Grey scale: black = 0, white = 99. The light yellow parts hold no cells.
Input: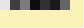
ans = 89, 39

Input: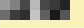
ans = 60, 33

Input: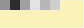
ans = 57, 80

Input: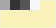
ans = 65, 96

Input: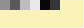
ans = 56, 21

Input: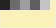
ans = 14, 76

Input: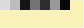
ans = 85, 3
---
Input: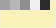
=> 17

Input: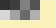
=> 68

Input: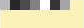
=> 64

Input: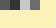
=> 42

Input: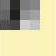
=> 75

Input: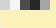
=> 65
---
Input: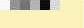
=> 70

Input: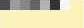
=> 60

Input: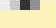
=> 56

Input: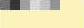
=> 62

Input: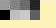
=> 60

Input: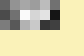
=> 83

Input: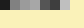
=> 60
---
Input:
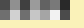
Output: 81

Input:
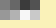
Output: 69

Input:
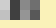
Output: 25

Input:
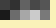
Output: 42

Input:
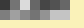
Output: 62

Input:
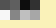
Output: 52
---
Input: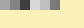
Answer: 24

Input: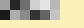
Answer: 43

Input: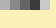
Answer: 39

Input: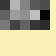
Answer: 51

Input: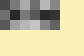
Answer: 66

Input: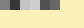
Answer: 76

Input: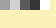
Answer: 35

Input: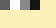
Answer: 53
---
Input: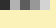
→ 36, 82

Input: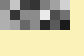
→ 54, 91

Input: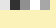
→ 56, 99

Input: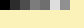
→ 48, 86

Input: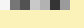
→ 78, 95

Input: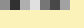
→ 87, 87
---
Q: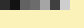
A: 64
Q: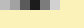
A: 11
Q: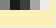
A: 24
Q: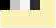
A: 77
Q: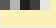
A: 12
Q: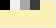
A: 93
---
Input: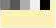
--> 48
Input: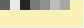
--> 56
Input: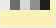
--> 55
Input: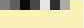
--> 36
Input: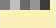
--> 49
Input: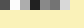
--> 53
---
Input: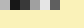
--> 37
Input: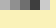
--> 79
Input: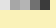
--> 23
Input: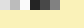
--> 50
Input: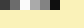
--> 6
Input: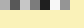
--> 58
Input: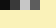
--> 36
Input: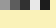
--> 11
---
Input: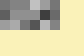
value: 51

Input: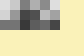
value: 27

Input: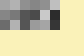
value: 21

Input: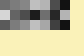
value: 7

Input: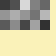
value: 19

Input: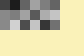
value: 44

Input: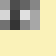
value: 65

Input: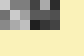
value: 26

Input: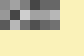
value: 44

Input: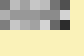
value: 17
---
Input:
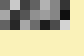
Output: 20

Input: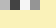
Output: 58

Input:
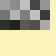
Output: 58

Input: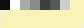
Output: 80

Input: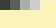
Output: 80

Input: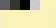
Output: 79

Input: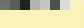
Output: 85

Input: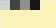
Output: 9

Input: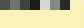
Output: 16
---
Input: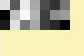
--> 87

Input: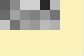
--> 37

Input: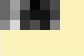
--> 40

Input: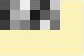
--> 31

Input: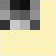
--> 47

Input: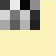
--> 22
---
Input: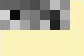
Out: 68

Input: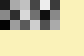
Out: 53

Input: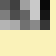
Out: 8

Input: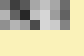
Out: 38

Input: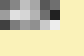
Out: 13

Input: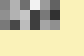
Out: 19

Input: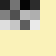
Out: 68
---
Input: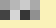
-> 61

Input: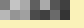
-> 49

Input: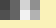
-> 26

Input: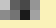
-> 76

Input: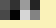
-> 33

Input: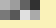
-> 70

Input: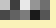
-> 76

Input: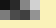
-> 7
